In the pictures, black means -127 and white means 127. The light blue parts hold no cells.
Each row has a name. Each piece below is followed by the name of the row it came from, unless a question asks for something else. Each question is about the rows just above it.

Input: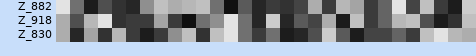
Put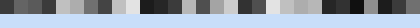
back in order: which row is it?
Z_918
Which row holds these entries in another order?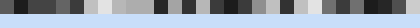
Z_830
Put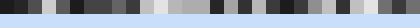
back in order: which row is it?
Z_830
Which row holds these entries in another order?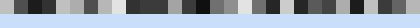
Z_918
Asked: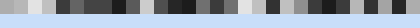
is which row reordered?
Z_830
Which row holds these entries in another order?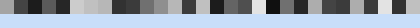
Z_882
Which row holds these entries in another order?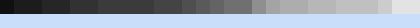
Z_882

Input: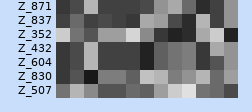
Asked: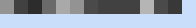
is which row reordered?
Z_871
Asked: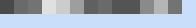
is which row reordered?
Z_507
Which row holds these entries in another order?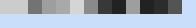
Z_352

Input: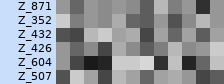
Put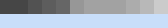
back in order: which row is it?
Z_507
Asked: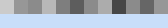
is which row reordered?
Z_426
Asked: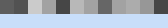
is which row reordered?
Z_507
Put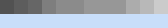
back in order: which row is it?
Z_352
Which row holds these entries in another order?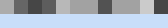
Z_432
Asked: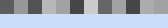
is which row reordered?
Z_507

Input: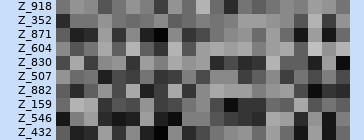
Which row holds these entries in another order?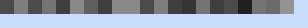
Z_507
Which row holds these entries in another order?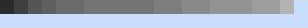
Z_352
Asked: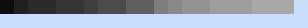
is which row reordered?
Z_882
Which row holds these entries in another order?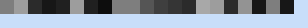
Z_546
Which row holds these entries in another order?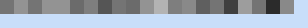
Z_918

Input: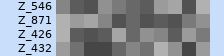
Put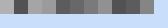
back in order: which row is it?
Z_546
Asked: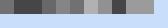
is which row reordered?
Z_432
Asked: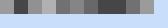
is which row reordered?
Z_432
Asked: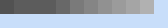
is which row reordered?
Z_426
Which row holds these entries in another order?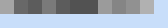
Z_546

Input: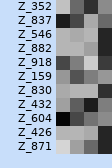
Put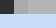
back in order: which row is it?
Z_830
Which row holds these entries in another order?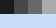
Z_837
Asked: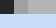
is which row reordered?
Z_882

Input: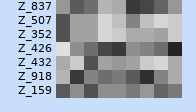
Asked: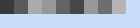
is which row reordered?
Z_837
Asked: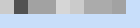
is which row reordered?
Z_352

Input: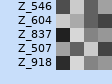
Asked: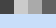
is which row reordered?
Z_604
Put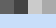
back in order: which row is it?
Z_604
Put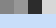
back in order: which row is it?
Z_918
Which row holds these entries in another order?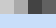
Z_604
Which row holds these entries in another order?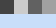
Z_507
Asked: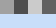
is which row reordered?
Z_546
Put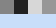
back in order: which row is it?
Z_837

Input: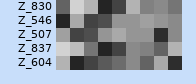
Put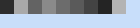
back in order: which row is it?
Z_604
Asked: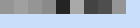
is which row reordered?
Z_546
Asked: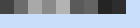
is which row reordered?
Z_604
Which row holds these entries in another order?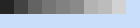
Z_837
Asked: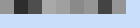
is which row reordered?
Z_507

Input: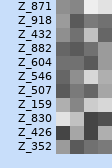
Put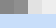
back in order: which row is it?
Z_871
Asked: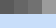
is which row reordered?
Z_882
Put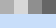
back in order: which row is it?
Z_546
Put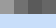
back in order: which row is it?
Z_882
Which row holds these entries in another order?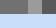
Z_604
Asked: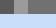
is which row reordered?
Z_604
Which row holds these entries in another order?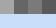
Z_507

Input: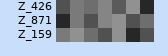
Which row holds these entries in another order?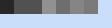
Z_871
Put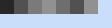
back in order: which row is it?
Z_159
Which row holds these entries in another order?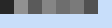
Z_426
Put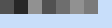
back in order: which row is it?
Z_159
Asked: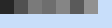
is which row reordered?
Z_426
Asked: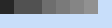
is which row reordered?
Z_871
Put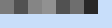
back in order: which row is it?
Z_871

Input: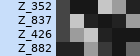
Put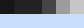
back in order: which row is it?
Z_837
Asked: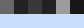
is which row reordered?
Z_882
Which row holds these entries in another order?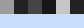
Z_837
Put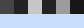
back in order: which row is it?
Z_837
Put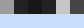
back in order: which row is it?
Z_837
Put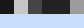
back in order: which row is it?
Z_837

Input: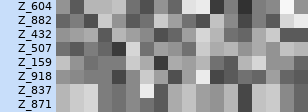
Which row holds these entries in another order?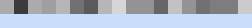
Z_159
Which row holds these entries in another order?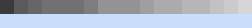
Z_507
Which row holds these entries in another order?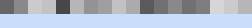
Z_871

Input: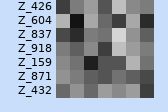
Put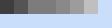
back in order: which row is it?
Z_426
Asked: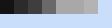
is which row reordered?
Z_604

